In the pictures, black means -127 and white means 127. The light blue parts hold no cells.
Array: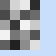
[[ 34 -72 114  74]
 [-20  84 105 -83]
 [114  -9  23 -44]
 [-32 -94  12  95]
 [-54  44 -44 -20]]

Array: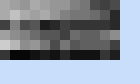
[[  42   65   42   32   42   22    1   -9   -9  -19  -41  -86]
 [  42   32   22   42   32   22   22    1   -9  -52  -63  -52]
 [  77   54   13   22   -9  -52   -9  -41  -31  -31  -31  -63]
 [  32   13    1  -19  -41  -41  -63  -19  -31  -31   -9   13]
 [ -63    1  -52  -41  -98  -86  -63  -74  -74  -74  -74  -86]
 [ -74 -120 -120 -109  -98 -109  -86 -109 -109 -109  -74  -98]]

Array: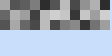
[[-24  49  30 -63  60  79  70 -73  70  30  79]
 [-43  40 -24 -54  60 -54  -2   9 -73 -12  30]
 [ 40 -43 -33  -2 -82 -43  60 -54  18  49 -82]]

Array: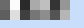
[[-33  94 -64  -9  13 -43  53]
 [-21 123 -85  42  63 -75  22]]

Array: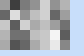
[[ 72 -34  81  42  63  30 -14]
 [-24  93  18  63  81 -24  30]
 [ 30 -65  -4  18  81  18  52]
 [ 52 -14 -14  63  72 116 -34]
 [ 42 -43 -24  42  72 105   7]]

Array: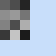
[[   2  -50   46]
 [  14   25  -10]
 [ -29  -50  -91]
 [ -71   68 -100]]
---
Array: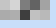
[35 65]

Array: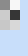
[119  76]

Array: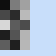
[ 33 -84  87]

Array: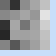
[ 65  23 -10  33   4]

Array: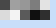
[  99 -111]

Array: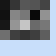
[ -59 -118   69  -64]

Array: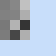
[65  3 -6]

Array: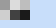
[ 62 -62]

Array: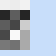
[114 -33 -34]
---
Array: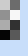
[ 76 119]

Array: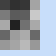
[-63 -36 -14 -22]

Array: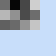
[-17  17  20]

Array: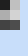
[-96  83]

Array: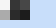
[117 -84]

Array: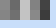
[  9 -15]

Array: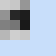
[  77  -88 -102]

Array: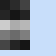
[ -98 -106   55]

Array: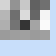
[ 84 -16 -75  27]
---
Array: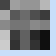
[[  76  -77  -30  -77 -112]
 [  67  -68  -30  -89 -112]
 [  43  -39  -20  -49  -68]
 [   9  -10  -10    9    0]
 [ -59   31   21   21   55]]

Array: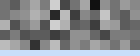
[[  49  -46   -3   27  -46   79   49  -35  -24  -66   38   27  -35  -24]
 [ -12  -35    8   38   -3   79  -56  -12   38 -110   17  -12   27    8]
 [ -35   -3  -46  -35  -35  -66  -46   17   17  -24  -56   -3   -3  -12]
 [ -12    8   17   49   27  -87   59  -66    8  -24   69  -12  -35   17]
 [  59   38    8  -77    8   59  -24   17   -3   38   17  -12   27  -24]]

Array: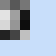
[[ -93  -59   64]
 [   2  -39   -9]
 [  87   22 -114]
 [  99   32 -104]]

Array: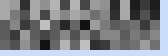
[[ -35  -69   28  -35  -57  -35    6  -46    6  -46    6    6  -35   -5
   -25    6]
 [ -25  -46   17  -25 -109  -25   52  -25   63  -80  -69   -5  -25  -15
    28  -15]
 [  40   -5  -46   40  -57   40    6   40   17  -15    6  -80   40  -89
   -46  -89]
 [ -35    6  -69  -35   63  -35  -89  -25 -109   28   -5  -35  -25  -15
   -69  -15]
 [  40   28  -80   40   17   52  -57   52  -57   28   17  -89   40  -98
   -69  -98]]

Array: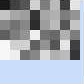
[[-101  -63  -42   80   -2   59  -63  100]
 [   7  -13    7  -83   30   59  -42   68]
 [ -32   -2   19  110  -13  -22   48   -2]
 [  68   39   30  -73   39   48   -2   19]
 [ 119   80   80  -32   19  -42  100  -63]
 [ 119  110  -13    7   89   48   59  -73]]

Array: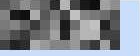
[[   4 -102 -112   44  -40   -6  -62   65    4   -6  -18  -50]
 [ -62  -93  -83   44   24    4    4   24  -40  -71   33  -71]
 [ -18  -50  -71  -28  -18   33  -93   24   53   53  -62  -62]
 [ -40  -18   14   -6  -28  -83   53  -62 -102 -112   33   14]
 [  -6    4  -28  -71  -28   14 -102  -18   53   65  -93  -40]]

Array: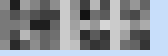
[[  13  -97   33    4  -36   13   75   13  -65   55  -54   75  -16   23
   -27]
 [  13  -86  -36   13  -27   -6   75   64  -45  -75  -65   75  -16  -27
   -75]
 [  -6  -54   55    4  -27  -16   75   43  -86  -36  -75   75   33  -54
   -65]
 [  -6  -45  -16  -45  -65  -65   75   23 -109  -16  -36   75  -36  -54
     4]
 [  -6   -6    4  -97  -97  -27   75   33   55   23   86   75   64   13
    43]]

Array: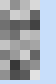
[[ 56 -72  -4  16]
 [ 16 -49 -37  98]
 [-15 -37 -27 -61]
 [  7 -15  67  56]
 [ 79  16  56  89]
 [ -4  26  79 -27]
 [ 67  37  26  37]
 [  7  79  67 -27]]
